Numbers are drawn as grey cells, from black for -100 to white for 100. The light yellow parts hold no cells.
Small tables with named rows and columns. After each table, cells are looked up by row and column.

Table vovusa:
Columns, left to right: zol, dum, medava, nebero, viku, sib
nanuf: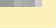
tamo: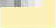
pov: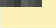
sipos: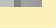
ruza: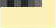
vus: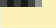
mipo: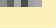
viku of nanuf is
31
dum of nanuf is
22
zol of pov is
-33
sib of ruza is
-11
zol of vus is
-42
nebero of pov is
-25
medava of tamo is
14

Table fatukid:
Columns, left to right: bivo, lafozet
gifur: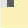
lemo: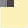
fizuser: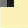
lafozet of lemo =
-45
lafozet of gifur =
-24
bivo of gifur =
79
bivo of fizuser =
-8
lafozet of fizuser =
-78
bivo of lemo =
4

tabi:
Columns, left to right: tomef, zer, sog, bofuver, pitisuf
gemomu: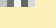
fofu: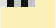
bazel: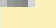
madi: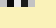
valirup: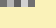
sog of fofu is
55
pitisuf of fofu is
54
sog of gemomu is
93
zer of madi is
-91
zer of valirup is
43
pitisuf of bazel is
67
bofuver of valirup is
65

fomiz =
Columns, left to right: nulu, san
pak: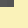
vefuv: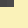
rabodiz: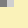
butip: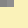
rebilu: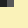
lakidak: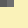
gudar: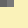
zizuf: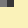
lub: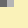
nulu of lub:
-18
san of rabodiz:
62
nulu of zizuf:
-5
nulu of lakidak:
-28
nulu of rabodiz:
-1
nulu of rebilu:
-74
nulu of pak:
-32
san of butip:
12
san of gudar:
-5
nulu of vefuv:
-44
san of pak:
-34
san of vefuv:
-41
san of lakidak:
-13
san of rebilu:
-30
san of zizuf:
-57
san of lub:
42
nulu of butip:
4
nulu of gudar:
-21
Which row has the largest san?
rabodiz

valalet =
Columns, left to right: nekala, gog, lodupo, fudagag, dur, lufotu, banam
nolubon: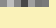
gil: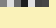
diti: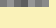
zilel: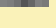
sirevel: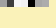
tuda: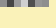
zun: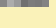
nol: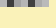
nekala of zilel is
2
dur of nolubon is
25
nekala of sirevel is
26
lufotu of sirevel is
30
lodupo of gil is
-17
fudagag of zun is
-12
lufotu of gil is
-48
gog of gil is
75

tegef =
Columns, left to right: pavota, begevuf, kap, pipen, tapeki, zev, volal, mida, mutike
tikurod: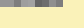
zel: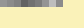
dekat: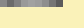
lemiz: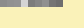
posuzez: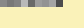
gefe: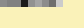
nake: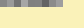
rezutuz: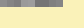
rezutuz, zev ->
-8
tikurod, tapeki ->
27
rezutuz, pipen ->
21
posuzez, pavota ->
7
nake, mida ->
9
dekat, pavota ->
7
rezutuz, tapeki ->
23
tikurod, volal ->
-14
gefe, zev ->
29
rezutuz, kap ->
-1
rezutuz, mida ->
0
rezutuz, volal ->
-8
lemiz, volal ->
13
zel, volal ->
16
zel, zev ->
-3
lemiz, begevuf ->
14
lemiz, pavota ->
10
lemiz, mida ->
-8

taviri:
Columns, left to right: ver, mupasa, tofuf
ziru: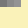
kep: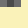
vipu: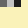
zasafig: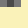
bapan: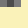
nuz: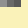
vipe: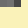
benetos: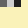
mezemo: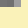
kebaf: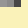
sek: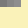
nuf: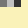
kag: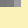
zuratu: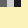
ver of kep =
-12
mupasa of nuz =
-18
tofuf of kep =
-16
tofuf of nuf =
-60
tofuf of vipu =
-77
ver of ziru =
-7
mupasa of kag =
-2
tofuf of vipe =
-44
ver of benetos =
-22
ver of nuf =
-8
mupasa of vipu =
53
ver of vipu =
-21
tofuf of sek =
11
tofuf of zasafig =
-6
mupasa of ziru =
8
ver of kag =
-5

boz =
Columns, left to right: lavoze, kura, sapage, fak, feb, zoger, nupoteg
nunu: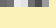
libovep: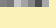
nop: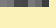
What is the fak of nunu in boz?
78
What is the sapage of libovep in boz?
55
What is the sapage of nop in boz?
-43
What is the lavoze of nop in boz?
-3
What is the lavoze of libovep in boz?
2
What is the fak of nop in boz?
-45
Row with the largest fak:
nunu

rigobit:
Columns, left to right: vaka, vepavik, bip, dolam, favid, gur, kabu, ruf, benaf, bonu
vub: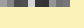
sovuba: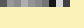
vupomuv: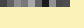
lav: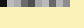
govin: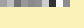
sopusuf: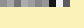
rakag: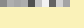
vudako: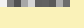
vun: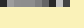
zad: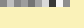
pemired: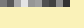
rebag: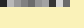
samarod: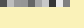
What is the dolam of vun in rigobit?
11
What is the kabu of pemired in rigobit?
-37
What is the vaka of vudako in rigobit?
90
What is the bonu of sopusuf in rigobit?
-27
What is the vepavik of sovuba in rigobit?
19
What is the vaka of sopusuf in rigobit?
14

